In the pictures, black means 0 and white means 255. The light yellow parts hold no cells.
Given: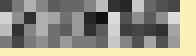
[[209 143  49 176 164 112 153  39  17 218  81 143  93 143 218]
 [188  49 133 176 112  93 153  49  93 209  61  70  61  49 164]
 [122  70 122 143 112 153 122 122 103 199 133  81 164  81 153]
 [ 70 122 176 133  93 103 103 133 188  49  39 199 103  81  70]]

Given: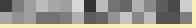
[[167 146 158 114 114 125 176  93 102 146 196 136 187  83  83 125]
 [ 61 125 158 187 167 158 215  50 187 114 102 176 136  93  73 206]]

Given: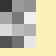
[[219 186 176]
 [166 122 239]
 [ 82 113 230]
 [ 51 154 145]]

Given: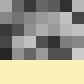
[[173 102  58 102  91  49 183]
 [134 114 134 154 164 193  69]
 [ 69 173 193  81  49 125 134]
 [ 58  81 145 173 154 183 193]
 [ 37 145 102 154  81  81 202]]

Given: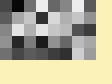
[[145  38 124  27 145 103 186 167]
 [134 228 176 228 197 186  82  60]
 [112  71  91  82  60  48 206 155]
 [ 91 167 197  48 216 176 197 145]
 [ 71   7 112 237 103 134 237  91]]

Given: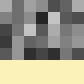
[[172 110 160 141  78  99 172]
 [129 110 141  37 195  89  78]
 [ 89 150  47  69  47 119  78]
 [ 69 119 195  89 172 119 141]
 [ 58 150  99 110 160 129 150]]

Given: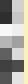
[[248 238]
 [181 160]
 [ 95 218]
 [ 84 227]
 [ 64  75]
 [ 55 209]
 [ 46 199]]
